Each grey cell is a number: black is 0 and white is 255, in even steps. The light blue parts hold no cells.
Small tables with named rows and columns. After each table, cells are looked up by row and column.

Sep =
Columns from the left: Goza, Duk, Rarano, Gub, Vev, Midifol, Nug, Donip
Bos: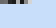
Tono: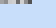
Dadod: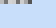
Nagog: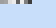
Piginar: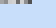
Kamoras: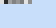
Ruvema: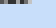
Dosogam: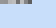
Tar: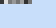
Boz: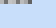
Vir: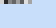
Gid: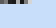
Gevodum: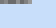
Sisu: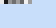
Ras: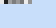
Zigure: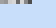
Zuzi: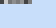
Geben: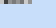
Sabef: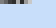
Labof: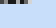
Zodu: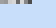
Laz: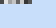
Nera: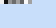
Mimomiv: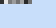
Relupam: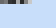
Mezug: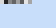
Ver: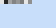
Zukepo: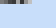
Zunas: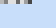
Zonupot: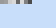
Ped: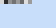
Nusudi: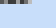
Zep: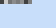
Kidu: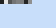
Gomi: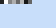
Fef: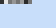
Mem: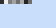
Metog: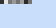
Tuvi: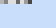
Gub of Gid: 26
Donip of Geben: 148
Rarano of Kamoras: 162
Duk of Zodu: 152
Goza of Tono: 163
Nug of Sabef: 153
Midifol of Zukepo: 54
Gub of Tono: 207
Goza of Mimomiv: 50
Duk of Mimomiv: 231
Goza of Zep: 68
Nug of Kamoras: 227
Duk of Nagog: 164
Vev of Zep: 123
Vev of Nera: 161
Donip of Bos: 212

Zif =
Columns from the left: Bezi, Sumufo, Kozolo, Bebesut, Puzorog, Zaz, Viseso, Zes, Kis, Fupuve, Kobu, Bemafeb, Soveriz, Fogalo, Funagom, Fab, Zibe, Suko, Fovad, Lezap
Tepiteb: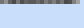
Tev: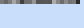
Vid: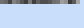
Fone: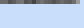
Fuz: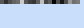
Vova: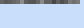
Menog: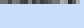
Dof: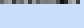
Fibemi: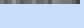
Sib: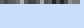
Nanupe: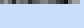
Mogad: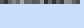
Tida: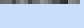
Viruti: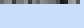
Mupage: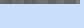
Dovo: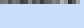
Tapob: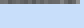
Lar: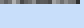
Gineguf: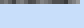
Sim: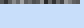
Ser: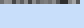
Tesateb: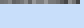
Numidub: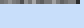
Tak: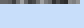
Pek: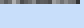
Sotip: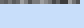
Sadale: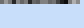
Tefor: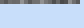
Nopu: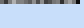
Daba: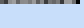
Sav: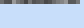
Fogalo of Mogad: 53
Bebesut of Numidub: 122
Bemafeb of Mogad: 49
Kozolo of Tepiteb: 99
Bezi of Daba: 94
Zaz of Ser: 93
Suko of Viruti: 147
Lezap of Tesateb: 69
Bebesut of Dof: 60
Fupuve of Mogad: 94
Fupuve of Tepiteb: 106
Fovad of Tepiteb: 127
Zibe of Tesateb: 71
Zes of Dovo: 134
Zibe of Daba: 156
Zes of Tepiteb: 90
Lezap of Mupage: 123
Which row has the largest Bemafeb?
Tesateb

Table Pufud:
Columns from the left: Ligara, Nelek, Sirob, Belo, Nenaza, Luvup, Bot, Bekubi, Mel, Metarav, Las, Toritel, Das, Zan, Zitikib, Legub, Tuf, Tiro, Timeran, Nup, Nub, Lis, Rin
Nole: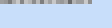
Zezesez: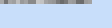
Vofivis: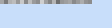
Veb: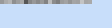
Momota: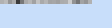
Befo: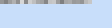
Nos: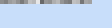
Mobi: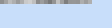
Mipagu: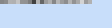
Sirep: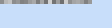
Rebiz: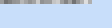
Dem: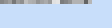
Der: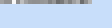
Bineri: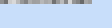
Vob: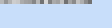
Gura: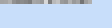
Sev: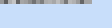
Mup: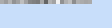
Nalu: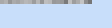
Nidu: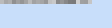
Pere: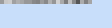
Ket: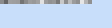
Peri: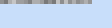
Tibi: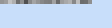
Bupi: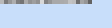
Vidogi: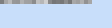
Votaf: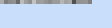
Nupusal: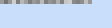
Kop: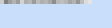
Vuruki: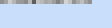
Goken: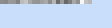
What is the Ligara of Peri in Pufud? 146
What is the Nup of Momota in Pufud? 118
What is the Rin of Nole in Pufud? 144
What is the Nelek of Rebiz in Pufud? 116
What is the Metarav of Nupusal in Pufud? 140
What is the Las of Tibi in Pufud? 135
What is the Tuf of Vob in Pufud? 113
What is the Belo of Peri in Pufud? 197
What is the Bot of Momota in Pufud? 171
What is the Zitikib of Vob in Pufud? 162
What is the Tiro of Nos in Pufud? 123
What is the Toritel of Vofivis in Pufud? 159
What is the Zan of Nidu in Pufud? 200
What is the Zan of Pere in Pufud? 149
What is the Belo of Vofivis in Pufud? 188
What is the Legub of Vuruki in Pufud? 158
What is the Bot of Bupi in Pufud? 171
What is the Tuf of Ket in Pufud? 142
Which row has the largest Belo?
Der

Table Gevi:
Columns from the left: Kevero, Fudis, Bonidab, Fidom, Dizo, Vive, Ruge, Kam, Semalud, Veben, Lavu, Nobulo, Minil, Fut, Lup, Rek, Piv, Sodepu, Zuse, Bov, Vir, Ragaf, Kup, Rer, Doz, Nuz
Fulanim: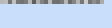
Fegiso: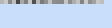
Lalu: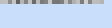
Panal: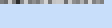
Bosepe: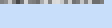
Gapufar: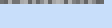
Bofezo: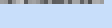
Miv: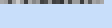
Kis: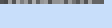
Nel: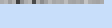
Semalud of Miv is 134
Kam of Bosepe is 130
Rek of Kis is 154
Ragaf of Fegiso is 203
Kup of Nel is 172
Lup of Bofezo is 96
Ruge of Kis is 156
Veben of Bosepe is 112
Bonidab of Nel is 157
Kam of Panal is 120
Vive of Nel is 144
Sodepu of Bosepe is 206
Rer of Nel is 166
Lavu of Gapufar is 138
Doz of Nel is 163
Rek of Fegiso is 136
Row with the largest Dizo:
Miv

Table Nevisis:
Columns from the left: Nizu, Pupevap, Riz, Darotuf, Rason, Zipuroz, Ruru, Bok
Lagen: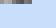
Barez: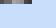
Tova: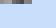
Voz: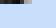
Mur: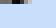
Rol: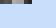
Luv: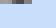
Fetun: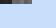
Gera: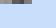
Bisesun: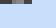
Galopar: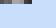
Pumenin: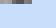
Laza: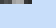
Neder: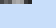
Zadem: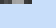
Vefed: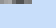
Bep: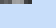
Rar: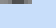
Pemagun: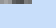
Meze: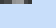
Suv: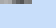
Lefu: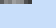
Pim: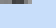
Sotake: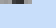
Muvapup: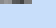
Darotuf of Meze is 146
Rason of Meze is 153
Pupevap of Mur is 106
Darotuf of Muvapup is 90
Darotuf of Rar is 78
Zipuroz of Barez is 143

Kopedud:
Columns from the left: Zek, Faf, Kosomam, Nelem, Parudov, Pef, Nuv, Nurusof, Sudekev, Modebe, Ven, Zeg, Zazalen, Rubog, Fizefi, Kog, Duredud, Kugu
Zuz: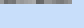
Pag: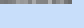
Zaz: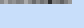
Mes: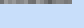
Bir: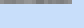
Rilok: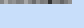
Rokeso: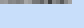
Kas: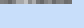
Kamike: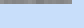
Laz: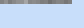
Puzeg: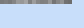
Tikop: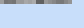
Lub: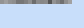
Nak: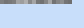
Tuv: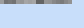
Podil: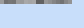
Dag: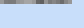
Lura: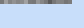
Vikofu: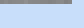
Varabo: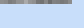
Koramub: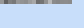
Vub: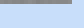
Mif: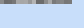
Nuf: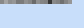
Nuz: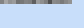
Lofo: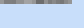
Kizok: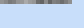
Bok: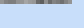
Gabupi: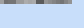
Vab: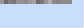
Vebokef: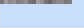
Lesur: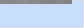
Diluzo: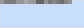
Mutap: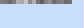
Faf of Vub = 135
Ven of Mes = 140
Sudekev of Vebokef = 110
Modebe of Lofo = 109
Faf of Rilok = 171
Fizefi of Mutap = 125
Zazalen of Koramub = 184
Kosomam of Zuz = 122

